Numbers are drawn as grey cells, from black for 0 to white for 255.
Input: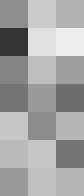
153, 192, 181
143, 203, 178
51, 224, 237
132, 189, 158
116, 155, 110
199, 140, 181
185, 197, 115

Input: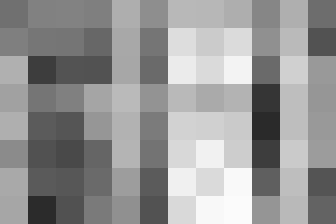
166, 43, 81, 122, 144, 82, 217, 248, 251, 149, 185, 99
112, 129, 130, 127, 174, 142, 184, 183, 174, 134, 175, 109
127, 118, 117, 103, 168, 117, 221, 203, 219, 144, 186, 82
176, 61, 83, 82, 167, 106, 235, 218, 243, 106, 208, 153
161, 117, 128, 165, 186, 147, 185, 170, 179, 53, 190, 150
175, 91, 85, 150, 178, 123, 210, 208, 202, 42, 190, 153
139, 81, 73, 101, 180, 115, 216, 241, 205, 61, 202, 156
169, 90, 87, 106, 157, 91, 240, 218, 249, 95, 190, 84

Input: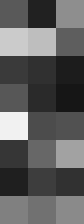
128, 113, 138
89, 33, 142
203, 190, 94
58, 48, 28
87, 42, 22
241, 76, 81
54, 103, 162
31, 61, 49

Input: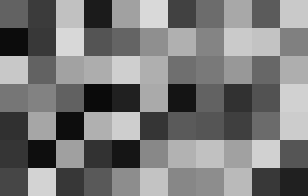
70, 211, 55, 89, 141, 195, 135, 141, 186, 56, 32
98, 59, 193, 27, 161, 217, 65, 108, 168, 91, 201
12, 56, 216, 84, 100, 143, 176, 132, 202, 195, 128
200, 98, 162, 173, 207, 175, 111, 121, 152, 103, 174
118, 130, 97, 10, 32, 170, 20, 98, 49, 82, 209
48, 166, 13, 176, 206, 53, 90, 85, 63, 107, 204
53, 14, 160, 50, 21, 136, 178, 193, 161, 209, 85

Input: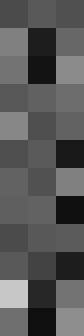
111, 15, 141
75, 89, 80
128, 29, 103
115, 19, 139
87, 97, 109
135, 78, 98
78, 90, 24
98, 81, 128
95, 98, 15
75, 88, 91
89, 67, 29
199, 39, 115

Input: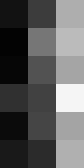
25, 43, 176
18, 60, 174
3, 118, 187
6, 82, 165
48, 65, 245
11, 69, 164

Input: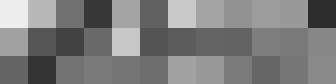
101, 52, 115, 122, 117, 110, 161, 152, 123, 102, 119, 138
237, 184, 113, 55, 163, 97, 201, 163, 146, 157, 153, 45
161, 86, 66, 105, 199, 84, 92, 100, 98, 126, 121, 135
